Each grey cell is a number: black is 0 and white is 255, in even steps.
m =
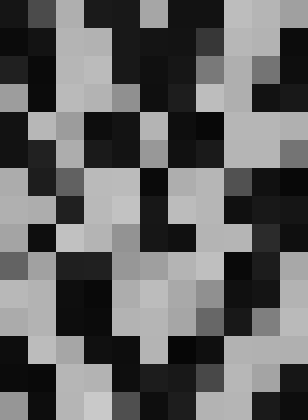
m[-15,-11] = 21
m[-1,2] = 181
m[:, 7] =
[18, 55, 121, 189, 8, 26, 182, 182, 180, 191, 144, 103, 15, 72, 179]
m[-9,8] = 81
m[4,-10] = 183
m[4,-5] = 14
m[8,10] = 15
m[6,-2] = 17
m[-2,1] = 9
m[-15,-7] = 24
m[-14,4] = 24
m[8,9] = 43
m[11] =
[171, 179, 13, 11, 179, 181, 166, 103, 24, 127, 186]
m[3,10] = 24
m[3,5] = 15
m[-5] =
[184, 179, 14, 9, 173, 188, 169, 144, 16, 20, 179]
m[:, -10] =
[75, 19, 10, 11, 183, 33, 29, 173, 14, 161, 179, 179, 188, 9, 13]
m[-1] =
[150, 13, 181, 201, 79, 14, 29, 179, 181, 26, 13]
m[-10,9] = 181
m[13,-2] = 164
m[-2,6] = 24
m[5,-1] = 116
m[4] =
[18, 183, 156, 13, 19, 180, 14, 8, 182, 182, 176]
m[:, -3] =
[189, 183, 175, 175, 182, 181, 81, 16, 181, 9, 16, 24, 178, 183, 181]
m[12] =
[13, 188, 166, 16, 13, 180, 6, 15, 178, 177, 176]
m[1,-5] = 19
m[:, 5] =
[166, 20, 16, 15, 180, 152, 10, 23, 22, 159, 188, 181, 180, 28, 14]
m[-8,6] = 188
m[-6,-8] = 32
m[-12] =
[157, 11, 186, 179, 144, 15, 29, 189, 175, 18, 24]
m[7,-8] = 185

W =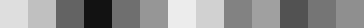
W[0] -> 222
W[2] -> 99
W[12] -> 143
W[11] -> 117

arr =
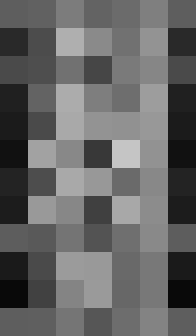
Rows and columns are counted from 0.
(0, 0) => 94
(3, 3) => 126
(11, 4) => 109
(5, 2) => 136
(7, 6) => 28
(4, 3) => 147
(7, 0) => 28
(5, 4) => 197
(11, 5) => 131
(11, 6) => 94
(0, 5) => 127
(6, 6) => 35
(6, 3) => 152
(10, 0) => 9
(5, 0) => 17
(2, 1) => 78
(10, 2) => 132
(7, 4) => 168
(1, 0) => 41
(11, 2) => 117
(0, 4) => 107
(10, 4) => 103
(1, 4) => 113
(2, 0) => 74

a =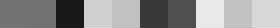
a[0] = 115
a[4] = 193
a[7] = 233
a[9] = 215

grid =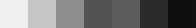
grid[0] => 239
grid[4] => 93

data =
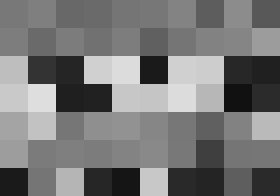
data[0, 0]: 120
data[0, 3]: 106
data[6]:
[26, 117, 181, 38, 21, 200, 41, 36, 94, 42]
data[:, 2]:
[104, 124, 37, 31, 118, 127, 181]
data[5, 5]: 137
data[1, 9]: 156
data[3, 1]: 222
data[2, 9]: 32
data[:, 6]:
[131, 117, 208, 220, 119, 120, 41]
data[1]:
[125, 106, 124, 113, 125, 96, 117, 130, 133, 156]
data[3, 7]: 183
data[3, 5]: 197
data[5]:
[157, 123, 127, 124, 131, 137, 120, 63, 117, 118]
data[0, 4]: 117
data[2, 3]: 208

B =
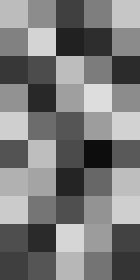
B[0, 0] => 188
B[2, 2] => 189
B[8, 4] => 66
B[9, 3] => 116
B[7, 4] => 207
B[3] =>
[146, 40, 159, 221, 140]
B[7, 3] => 147
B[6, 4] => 190
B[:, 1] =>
[140, 212, 76, 40, 108, 190, 164, 117, 42, 85]
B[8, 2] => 214
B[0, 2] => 64
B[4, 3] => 157
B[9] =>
[63, 85, 183, 116, 52]

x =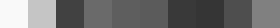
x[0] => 249
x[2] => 65
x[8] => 78

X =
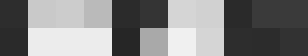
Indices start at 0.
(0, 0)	45
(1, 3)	236
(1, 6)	240
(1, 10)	50
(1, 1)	236
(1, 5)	169
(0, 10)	58
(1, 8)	45

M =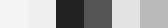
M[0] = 244
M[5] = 187

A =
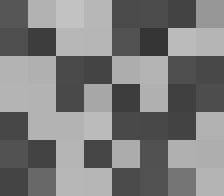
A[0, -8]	86
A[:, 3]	[183, 182, 68, 167, 187, 69, 182]
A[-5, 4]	173
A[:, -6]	[194, 183, 74, 73, 179, 181, 183]
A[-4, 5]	176
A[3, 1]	179
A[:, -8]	[86, 78, 179, 180, 71, 82, 68]
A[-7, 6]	67
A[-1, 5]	82
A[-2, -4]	172
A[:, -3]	[76, 53, 180, 176, 72, 81, 82]
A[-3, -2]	67
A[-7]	[86, 177, 194, 183, 75, 76, 67, 151]
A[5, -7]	67
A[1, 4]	82
